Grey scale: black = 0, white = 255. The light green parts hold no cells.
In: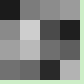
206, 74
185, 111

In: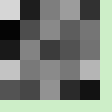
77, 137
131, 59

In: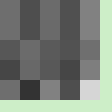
78, 106
107, 90

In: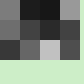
66, 42
102, 193

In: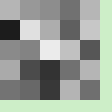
224, 173
131, 235

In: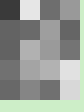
106, 158
177, 154

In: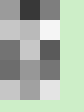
186, 245
199, 90

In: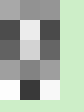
236, 74
211, 101
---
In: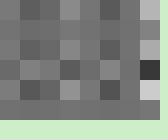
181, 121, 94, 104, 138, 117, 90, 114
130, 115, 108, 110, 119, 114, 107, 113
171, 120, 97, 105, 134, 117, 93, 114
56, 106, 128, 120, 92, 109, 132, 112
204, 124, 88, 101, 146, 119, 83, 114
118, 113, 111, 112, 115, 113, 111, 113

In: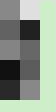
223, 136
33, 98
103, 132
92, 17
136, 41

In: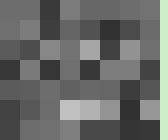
114, 109, 109, 58, 124, 103, 103, 109
107, 111, 124, 62, 101, 82, 50, 75
111, 91, 77, 135, 115, 166, 65, 146
67, 56, 122, 54, 111, 56, 125, 125
86, 91, 94, 109, 97, 104, 102, 61
151, 66, 88, 108, 192, 177, 147, 49
56, 68, 108, 113, 126, 72, 72, 53

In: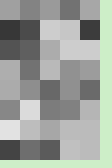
167, 160, 131, 154, 114
60, 55, 75, 205, 198
205, 83, 95, 172, 205
156, 174, 114, 185, 145
106, 171, 142, 104, 144
181, 135, 219, 124, 129
187, 226, 189, 167, 187
187, 68, 110, 91, 192

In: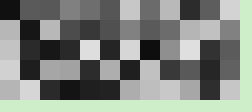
211, 16, 90, 88, 128, 110, 86, 199, 107, 185, 44, 93
129, 183, 22, 184, 76, 56, 80, 129, 90, 108, 181, 193
91, 195, 42, 23, 41, 222, 37, 214, 14, 143, 223, 50
97, 209, 30, 166, 162, 44, 174, 31, 193, 57, 89, 38
198, 181, 214, 42, 20, 31, 34, 173, 190, 200, 167, 46

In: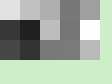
159, 226, 193, 175, 120
254, 55, 32, 189, 117
185, 71, 51, 121, 122
